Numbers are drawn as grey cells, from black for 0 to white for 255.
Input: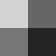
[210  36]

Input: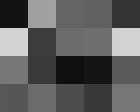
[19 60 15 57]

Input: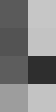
[ 90 195]

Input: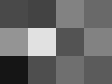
[ 73 225 111]

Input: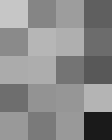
[198 182 116 180]

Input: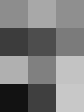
[141  77 195]

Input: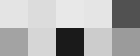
[228 214]
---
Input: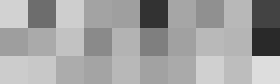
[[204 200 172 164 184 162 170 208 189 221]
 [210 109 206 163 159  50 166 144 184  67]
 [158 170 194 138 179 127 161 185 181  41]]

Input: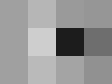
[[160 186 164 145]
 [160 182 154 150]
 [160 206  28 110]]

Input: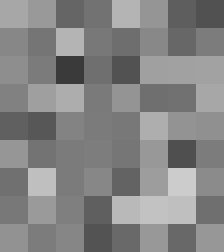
[[146 124 134  83 105 152 104 151]
 [167 153 101 114 180 149  94  81]
 [135 117 180 120 110 136 103 124]
 [142 123  58 111  82 160 161 162]
 [129 159 173 122 148 111 113 167]
 [ 96  87 131 123 120 174 147 144]
 [150 115 123 125 118 152  79 124]
 [112 191 123 135  99 157 204 139]
 [120 154 127  95 185 194 191 111]]

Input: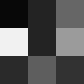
[[ 42  94  50]
 [  8  35 102]
 [241  35 155]]

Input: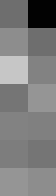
[[149 141]
 [110   2]
 [141 110]
 [198 130]
 [117 149]
 [130 128]
 [125 117]]

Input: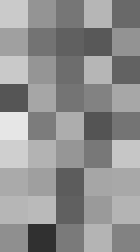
[[143  48 122 180 130]
 [202 148 118 182 105]
 [160 115  96  88 147]
 [201 149 109 182  98]
 [ 85 166 116 130 167]
 [230 124 173  84 116]
 [207 179 150 120 198]
 [170 159  92 166 168]
 [182 186  96 154 180]]
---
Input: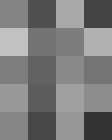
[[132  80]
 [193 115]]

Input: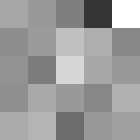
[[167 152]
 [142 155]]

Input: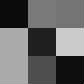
[[ 11 121]
 [171  31]]

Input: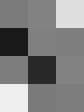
[[123 130]
 [ 25 128]]

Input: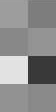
[[157 125]
 [136 147]]

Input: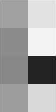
[[160 226]
 [140 243]]

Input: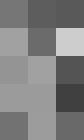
[[118  93]
 [161 107]]
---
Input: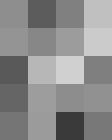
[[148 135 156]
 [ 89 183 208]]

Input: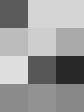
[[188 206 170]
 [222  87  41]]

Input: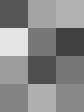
[[228 119  63]
 [157  79 119]]

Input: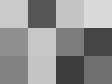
[[143 199 125]
 [130 197  61]]

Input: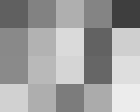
[[137 178 218]
 [138 185 213]]

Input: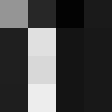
[[ 31 224  20]
 [ 31 216  20]]

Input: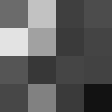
[[227 161  58]
 [ 85  55  69]]

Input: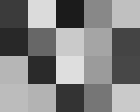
[[ 40 103 202]
 [182  42 222]]
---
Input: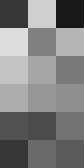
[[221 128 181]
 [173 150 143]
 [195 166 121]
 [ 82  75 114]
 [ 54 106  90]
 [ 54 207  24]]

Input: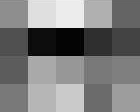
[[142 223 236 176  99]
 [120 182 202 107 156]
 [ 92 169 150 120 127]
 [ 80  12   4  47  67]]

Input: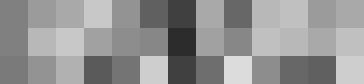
[[128 184 200 161 141 135  44 161 135 192 184 169 192]
 [122 147 177  90 116 206  64 110 220 141 103  96 206]
 [128 155 169 200 147  96  64 169 103 184 192 155 169]]

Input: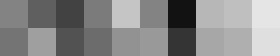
[[116 159  82 108 146 153  52 167 175 223]
 [131  95  66 123 197 131  18 183 191 229]]

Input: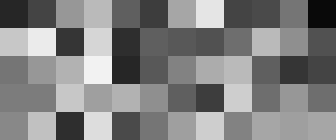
[[124 124 199 159 178 143  95  61 206 110 151 110]
 [117 151 178 242  38  88 130 172 186  95  53  68]
 [ 38  68 151 186  95  61 166 229  68  74 117   9]
 [199 235  53 214  46  95  88  81 110 186 143  81]
 [136 193  46 221  74 117 159 206 130 166 159 166]]

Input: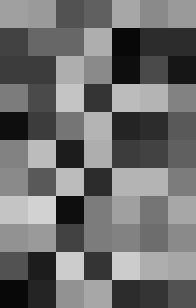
[[ 82  28 204  52 204 174 167]
 [124  74 196  52 188 180 130]
 [138  89 188  44 180 180 124]
 [ 60  60 174 138  14  74  22]
 [  8  36 146 167  44  52  82]
 [ 14  60 117 180  36  44  89]
 [ 66 103 103 174   8  44  44]
 [160 154  82  96 167 138 154]
 [146 154  66 124 130 109 138]
 [130 188  28 174  60  66  96]
 [196 210  14 124 160 117 167]]

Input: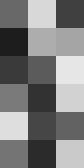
[[ 58  91 230]
 [122  50 210]
 [116  43 202]
 [ 29 173 165]
 [222  70  98]
 [104 216  64]]
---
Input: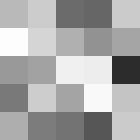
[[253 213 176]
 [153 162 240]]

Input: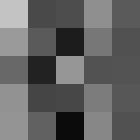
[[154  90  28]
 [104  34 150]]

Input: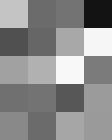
[[ 80 102 168]
 [161 177 248]]

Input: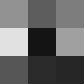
[[225  20 160]
 [ 86  42  38]]

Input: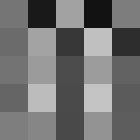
[[107 163  55]
 [115 155  76]]

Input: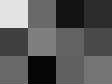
[[ 64 127  98]
 [104   5  96]]

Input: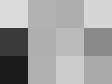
[[ 58 175 187]
 [ 27 176 203]]

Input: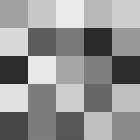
[[217  93 121]
 [ 43 233 166]]

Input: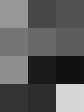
[[117 104  93]
 [143  27  18]]
